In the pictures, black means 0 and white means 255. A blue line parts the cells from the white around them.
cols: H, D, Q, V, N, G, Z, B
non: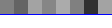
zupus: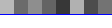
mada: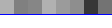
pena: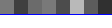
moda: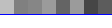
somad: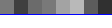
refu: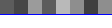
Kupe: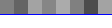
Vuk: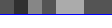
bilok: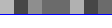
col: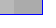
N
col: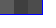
Z
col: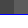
Z
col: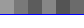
V
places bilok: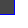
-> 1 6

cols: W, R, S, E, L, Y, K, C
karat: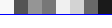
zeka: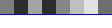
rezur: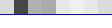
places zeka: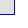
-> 6
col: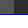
R
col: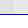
K
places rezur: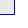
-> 4 6

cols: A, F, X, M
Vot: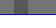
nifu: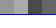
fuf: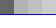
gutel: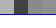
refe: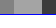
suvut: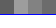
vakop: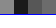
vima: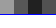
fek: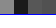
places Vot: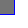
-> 0 2 3
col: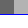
A
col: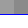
A
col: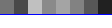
X
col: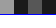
F
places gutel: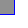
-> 3
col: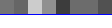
M

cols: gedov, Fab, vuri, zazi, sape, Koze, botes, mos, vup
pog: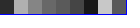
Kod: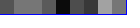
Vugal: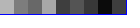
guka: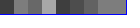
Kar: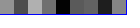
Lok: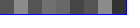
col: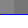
vuri
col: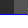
gedov
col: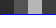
gedov
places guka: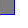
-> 1 7 8
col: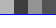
gedov
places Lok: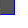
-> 0 2 6

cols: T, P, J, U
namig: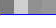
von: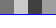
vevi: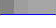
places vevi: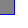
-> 0
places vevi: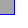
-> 2 3
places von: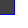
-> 2
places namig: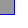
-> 3

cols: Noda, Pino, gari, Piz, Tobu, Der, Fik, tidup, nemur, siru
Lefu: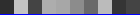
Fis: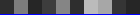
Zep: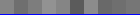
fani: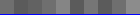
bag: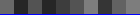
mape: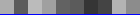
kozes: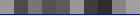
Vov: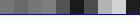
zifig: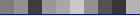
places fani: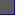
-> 1 5 7
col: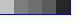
Pino
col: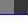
Fik
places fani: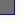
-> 0 3 8

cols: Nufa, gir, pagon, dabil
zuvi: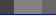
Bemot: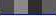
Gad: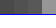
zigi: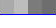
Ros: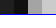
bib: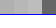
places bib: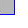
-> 1
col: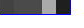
Nufa
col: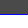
Nufa
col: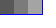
pagon
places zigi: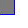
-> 2
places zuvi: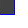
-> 0
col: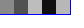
gir

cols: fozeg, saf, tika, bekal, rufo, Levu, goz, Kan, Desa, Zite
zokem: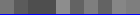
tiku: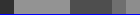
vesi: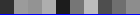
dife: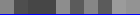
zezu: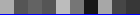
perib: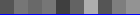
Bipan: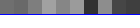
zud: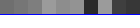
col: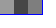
Desa
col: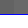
tika
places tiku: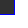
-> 0
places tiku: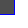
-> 5 6 7

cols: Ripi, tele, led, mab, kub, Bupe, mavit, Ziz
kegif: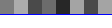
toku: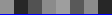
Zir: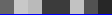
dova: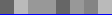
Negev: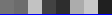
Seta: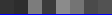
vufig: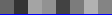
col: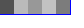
led
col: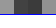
mab
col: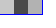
mavit
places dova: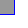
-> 2 3 5

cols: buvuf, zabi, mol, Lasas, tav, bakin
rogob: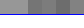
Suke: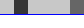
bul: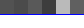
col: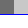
tav
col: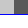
mol
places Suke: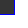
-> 1
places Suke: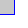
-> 0 2 3 4
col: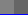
bakin

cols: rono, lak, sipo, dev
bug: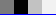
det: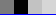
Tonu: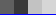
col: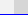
dev
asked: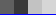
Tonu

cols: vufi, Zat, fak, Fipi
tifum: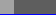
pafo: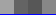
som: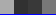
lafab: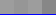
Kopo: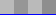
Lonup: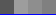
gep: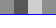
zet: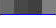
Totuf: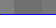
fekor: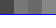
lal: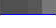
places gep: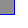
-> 0 3
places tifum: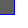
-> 1 2 3
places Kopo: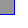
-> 1
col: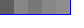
Fipi

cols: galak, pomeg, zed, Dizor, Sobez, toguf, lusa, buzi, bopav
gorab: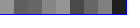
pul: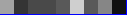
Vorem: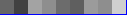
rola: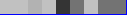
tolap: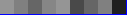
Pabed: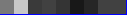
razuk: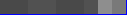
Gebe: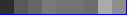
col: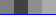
buzi
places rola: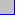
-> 0 1 3 6
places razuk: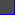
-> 0 1 4 5

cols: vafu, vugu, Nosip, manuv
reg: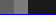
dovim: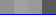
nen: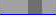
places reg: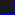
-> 2 3
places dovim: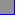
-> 0
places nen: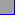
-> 0 1 3

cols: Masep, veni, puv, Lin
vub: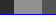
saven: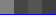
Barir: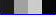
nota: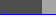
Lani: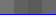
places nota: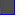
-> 0 1 2
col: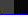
Lin

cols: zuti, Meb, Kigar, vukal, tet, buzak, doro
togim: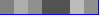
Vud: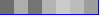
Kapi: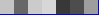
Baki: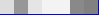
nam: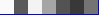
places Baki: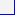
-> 3 4
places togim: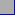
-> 1
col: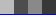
buzak
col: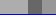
Meb

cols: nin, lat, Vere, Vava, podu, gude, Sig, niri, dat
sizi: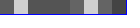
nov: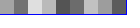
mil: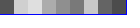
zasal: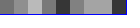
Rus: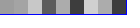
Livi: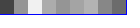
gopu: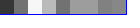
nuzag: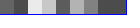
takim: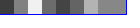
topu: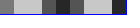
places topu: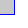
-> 1 2 6 7
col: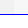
Vere
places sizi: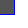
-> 2 3 4
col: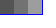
nin
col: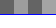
niri
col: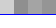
lat
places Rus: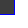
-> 5 8

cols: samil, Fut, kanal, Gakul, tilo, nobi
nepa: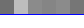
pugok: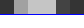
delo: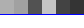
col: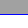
Fut
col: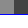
tilo
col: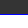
nobi
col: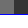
samil
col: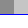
kanal
